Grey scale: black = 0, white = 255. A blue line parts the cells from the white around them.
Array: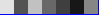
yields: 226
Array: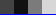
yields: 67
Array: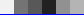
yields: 241
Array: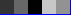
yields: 51
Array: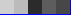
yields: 207
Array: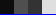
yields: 13
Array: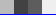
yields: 187
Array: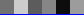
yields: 113
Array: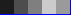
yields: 28
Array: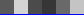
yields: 89
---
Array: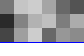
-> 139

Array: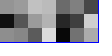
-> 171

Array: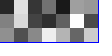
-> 204

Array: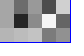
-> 145

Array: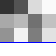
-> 226

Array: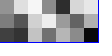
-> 9

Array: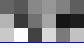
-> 194

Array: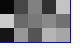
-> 165

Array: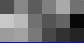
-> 36

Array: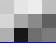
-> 124
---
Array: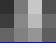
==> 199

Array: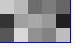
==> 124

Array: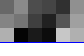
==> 48

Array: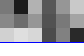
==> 150

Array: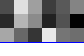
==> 89

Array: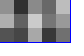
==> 104

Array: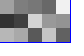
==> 104
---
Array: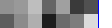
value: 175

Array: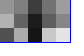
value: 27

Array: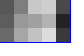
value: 160

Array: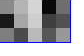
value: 206

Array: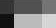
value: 187

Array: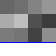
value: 80

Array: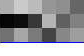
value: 55
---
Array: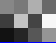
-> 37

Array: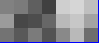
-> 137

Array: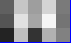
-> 51

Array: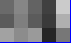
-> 154

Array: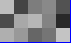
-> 102

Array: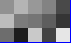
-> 201
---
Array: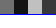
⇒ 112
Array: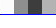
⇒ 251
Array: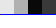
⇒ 231
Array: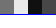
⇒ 114
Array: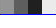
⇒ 148
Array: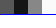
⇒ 87
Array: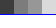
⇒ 61
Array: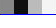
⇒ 135
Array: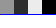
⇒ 150
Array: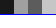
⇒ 25
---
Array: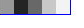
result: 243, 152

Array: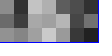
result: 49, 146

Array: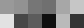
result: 198, 226

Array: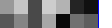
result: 16, 87

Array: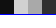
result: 48, 15

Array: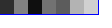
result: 208, 46

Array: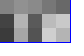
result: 104, 59
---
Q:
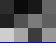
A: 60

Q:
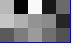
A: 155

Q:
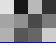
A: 102

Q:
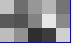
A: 46

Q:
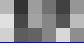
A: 99

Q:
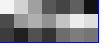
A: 81

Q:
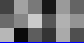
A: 93

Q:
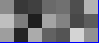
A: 171

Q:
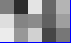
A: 209

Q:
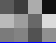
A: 82
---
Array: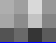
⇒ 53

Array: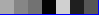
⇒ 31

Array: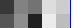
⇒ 236

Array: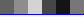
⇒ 20

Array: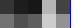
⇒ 204

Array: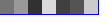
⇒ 84

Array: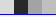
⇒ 163
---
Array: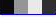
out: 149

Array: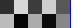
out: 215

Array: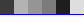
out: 179

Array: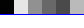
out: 230

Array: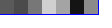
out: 75

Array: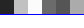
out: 193

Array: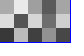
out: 234

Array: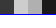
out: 205

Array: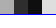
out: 46

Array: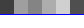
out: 159
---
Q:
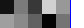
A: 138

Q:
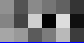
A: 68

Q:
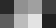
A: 188

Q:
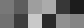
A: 62

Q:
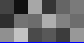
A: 115

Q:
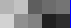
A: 144

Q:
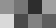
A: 74

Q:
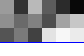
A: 106

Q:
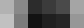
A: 124
